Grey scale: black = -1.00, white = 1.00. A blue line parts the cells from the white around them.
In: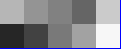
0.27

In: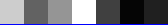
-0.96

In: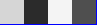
0.91

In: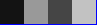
-0.46

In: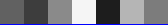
0.42

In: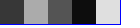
-0.90

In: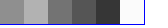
-0.58

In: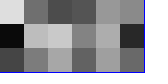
0.25

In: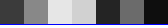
-0.16

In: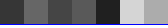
0.67
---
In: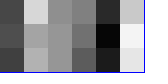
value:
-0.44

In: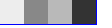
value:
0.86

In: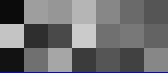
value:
-0.91

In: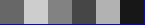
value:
-0.19

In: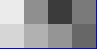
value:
0.84

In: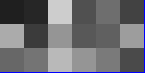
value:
-0.76

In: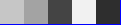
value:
0.55

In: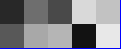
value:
-0.69

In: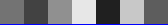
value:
-0.10
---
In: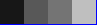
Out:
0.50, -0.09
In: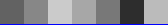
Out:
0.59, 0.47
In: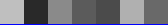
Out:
0.50, 0.38
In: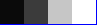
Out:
1.00, 0.55
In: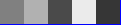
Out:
0.84, 0.39
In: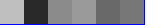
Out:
0.50, 0.21
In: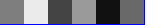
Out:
0.84, 0.21
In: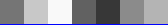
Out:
0.95, 0.57
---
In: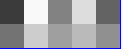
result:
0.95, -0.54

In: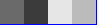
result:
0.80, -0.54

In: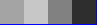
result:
0.56, -0.64

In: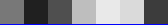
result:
0.83, -0.75

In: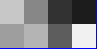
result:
0.89, -0.78

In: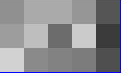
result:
0.65, -0.54

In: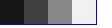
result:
0.89, -0.83

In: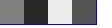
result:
0.85, -0.68

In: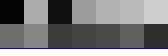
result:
0.61, -0.97
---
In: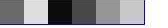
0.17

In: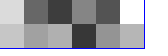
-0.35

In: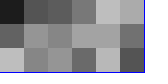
0.49

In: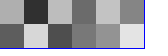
0.53

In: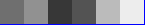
0.47

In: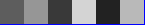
-0.73

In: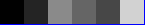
-0.44

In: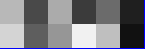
-0.16
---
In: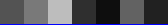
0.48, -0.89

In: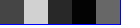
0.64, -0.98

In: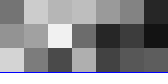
0.89, -0.85

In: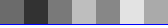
0.78, -0.61

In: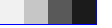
0.89, -0.79

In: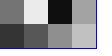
0.84, -0.88

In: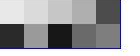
0.82, -0.82

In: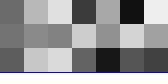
0.87, -0.87

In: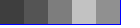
0.52, -0.51
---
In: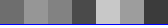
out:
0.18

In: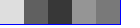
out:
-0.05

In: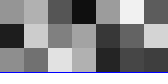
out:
0.66

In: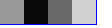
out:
-0.17

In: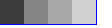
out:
0.05

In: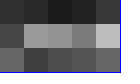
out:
0.16

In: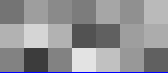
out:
0.51

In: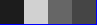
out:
-0.46

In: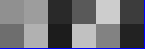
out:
0.39

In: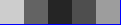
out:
-0.22
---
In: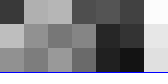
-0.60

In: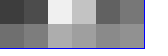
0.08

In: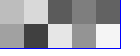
0.16

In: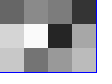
-0.71

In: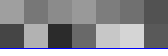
0.67

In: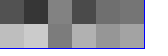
0.18

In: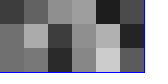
0.39

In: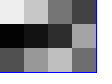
-0.65

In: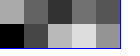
0.73
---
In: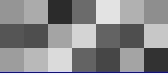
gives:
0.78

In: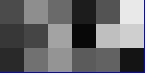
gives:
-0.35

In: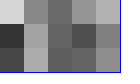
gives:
0.39

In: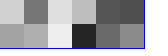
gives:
-0.33

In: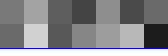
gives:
0.11

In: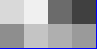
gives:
0.11

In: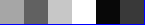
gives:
-0.94

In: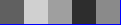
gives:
0.08

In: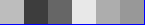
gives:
0.36

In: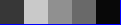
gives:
-0.94
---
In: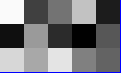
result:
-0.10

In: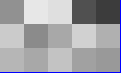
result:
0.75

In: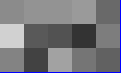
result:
0.15

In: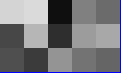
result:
-0.88

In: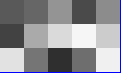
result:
0.16

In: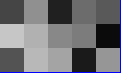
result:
-0.75
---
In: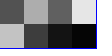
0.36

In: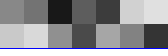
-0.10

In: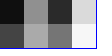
0.13

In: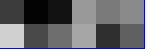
-0.98

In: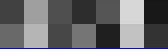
0.25

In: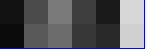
-0.41

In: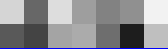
-0.19

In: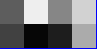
0.87

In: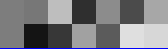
-0.07
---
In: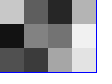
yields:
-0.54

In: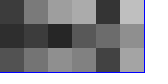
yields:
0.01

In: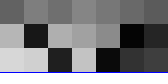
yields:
-0.92

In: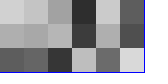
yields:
0.49

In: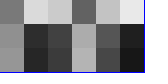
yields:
0.41

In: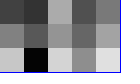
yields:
0.66

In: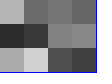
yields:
0.63

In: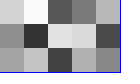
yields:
-0.48
